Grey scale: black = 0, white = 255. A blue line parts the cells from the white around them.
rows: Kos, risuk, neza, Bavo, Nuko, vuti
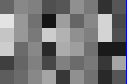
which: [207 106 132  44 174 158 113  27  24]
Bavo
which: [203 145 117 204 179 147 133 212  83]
neza

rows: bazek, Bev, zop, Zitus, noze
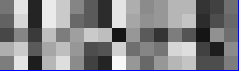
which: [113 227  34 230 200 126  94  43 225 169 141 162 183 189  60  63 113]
bazek
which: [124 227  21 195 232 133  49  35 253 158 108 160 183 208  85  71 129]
noze

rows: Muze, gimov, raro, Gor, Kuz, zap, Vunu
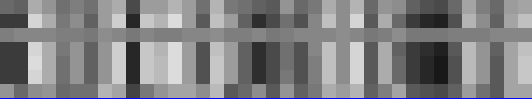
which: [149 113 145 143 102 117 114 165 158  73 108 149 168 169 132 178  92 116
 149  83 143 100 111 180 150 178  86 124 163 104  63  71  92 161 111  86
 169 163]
Vunu
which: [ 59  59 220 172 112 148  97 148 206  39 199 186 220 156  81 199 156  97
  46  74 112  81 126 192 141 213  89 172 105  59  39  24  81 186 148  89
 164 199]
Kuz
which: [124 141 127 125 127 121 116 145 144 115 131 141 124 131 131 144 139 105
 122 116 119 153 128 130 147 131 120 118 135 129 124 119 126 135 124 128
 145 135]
raro
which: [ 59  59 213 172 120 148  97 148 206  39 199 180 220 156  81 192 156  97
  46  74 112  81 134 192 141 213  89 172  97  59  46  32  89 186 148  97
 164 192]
Gor

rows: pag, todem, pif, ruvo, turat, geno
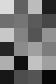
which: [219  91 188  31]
pag

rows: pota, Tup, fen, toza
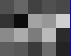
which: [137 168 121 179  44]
fen
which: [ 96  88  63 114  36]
toza
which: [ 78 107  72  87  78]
pota

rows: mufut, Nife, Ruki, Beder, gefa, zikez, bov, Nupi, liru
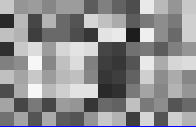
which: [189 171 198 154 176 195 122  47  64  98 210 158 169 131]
zikez
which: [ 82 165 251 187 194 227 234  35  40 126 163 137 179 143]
bov
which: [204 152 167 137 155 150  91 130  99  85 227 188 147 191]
mufut
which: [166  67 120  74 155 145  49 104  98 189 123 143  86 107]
Nupi
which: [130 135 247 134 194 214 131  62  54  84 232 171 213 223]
gefa

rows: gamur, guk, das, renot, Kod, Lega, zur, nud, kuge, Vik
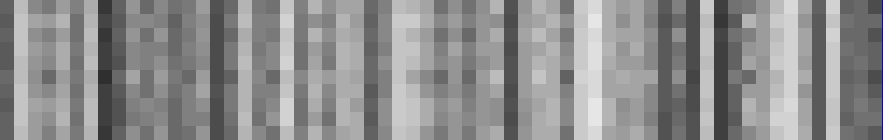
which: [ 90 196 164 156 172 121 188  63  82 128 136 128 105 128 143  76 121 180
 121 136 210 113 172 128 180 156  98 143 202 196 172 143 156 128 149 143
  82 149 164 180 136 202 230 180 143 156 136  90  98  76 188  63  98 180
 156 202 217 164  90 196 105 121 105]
nud
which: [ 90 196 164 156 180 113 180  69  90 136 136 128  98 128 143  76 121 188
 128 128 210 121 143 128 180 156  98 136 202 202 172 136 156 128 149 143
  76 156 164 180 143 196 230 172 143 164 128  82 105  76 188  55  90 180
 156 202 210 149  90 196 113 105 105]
guk
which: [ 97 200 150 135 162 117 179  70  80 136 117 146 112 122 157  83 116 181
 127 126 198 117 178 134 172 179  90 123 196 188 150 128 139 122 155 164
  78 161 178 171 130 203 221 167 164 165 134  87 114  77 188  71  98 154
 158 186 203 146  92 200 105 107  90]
zur
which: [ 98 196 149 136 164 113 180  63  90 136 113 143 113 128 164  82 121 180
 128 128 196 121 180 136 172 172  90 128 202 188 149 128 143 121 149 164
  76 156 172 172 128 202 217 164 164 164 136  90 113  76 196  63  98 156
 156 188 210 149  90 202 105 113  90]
zur

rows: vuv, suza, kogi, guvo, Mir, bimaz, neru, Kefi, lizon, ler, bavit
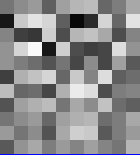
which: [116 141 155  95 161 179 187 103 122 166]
vuv
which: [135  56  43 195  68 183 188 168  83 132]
kogi
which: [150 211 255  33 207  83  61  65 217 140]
guvo
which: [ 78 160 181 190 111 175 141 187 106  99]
Kefi
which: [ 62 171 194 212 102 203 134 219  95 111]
bimaz

